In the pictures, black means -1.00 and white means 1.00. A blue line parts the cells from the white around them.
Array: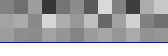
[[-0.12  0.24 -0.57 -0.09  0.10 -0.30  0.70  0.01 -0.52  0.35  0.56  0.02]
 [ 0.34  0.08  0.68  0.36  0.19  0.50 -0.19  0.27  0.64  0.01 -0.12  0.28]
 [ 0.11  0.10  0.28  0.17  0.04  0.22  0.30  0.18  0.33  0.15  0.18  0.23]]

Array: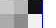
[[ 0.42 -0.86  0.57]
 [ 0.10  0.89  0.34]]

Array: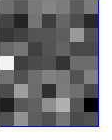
[[-0.30 -0.05  0.04 -0.03 -0.27 -0.04 -0.13]
 [-0.71 -0.09 -0.51 -0.20 -0.39 -0.69 -0.47]
 [-0.48 -0.34 -0.33 -0.26  0.20 -0.37 -0.56]
 [-0.08 -0.49 -0.35 -0.22 -0.43 -0.43 -0.18]
 [-0.51 -0.41 -0.38 -0.59 -0.15 -0.16  0.90]
 [-0.37 -0.14  0.01 -0.04 -0.35  0.00 -0.10]
 [ 0.24 -0.15 -0.62 -0.03 -0.12 -0.43 -0.40]
 [-0.31 -0.24  0.12  0.38 -0.33 -0.99 -0.76]
 [ 0.15 -0.26 -0.37 -0.09 -0.41 -0.37 -0.36]]

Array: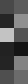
[[-0.28 -0.43]
 [ 0.13 -0.71]
 [-0.35  0.53]
 [-0.84 -0.73]
 [ 0.03 -0.72]
 [-0.16 -0.38]]

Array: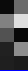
[[-0.16 -0.92]
 [ 0.73  0.01]
 [-0.94 -0.36]
 [ 0.11 -0.74]
 [-0.79 -0.76]]

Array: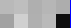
[[ 0.49  0.37  0.43  0.36  0.45]
 [ 0.63  0.38  0.46 -0.89  0.27]]

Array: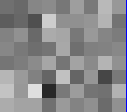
[[-0.18  0.05  0.09 -0.07  0.24 -0.05  0.45  0.19 -0.12]
 [-0.19 -0.38  0.61  0.13  0.13  0.17  0.41 -0.10 -0.27]
 [ 0.14 -0.18  0.34  0.30 -0.06  0.20  0.04 -0.03  0.02]
 [-0.05 -0.14 -0.09  0.32 -0.13  0.00  0.02  0.07  0.06]
 [-0.02  0.09  0.30 -0.08  0.28  0.08  0.41  0.14 -0.08]
 [ 0.21  0.01 -0.21  0.51 -0.21  0.18 -0.45 -0.05  0.43]
 [ 0.19  0.75 -0.69 -0.05  0.22 -0.09 -0.11  0.40  0.53]
 [ 0.28  0.28 -0.12  0.21  0.03  0.13 -0.16  0.14  0.35]]
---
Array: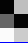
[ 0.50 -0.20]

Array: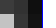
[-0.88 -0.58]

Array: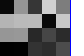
[-0.02 -0.92 -0.69 -0.99]

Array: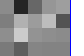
[ 0.24  0.48  0.15 -0.26]

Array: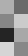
[-0.17  0.05]

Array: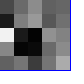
[-0.20 -0.32 -0.98 -0.96 -0.24]
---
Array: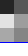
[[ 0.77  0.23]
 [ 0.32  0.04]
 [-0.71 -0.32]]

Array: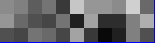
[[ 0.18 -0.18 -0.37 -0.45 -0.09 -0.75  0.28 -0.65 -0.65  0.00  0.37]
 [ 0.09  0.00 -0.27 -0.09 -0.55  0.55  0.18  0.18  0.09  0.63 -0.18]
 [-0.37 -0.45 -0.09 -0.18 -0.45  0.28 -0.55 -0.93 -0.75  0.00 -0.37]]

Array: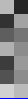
[[ 0.64  0.46]
 [ 0.46 -0.70]
 [ 0.38  0.10]
 [-0.26 -0.08]
 [-0.36  0.10]
 [-0.53  0.20]
 [-0.61  0.28]]

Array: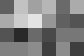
[[ 0.34  0.61  0.78  0.18 -0.25 -0.35]
 [ 0.01  0.01  0.10 -0.51  0.10 -0.51]
 [-0.25  0.52  0.26  0.43 -0.17  0.34]
 [-0.35 -0.68 -0.17 -0.43 -0.07 -0.07]]

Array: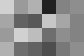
[[ 0.64  0.21  0.39 -0.74  0.03  0.11]
 [ 0.39 -0.14 -0.23 -0.39 -0.06  0.11]
 [ 0.30 -0.23 -0.31  0.56  0.30  0.03]
 [ 0.21  0.64  0.48 -0.14  0.11  0.03]]

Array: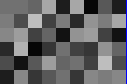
[[ 0.06  0.23 -0.49 -0.21 -0.86  0.15  0.23 -0.49 -0.86]
 [-0.03 -0.40  0.49 -0.49 -0.03 -0.68  0.15 -0.03  0.31]
 [-0.11 -0.11 -0.21  0.31 -0.77  0.31 -0.95 -0.31 -0.77]
 [-0.40 -0.86 -0.31  0.23 -0.21 -0.11 -0.49  0.49 -0.40]
 [-0.68  0.39 -0.95 -0.58 -0.11 -0.49 -0.58  0.15 -0.21]
 [-0.77  0.06 -0.58 -0.31 -0.11 -0.58  0.06 -0.03  0.06]]
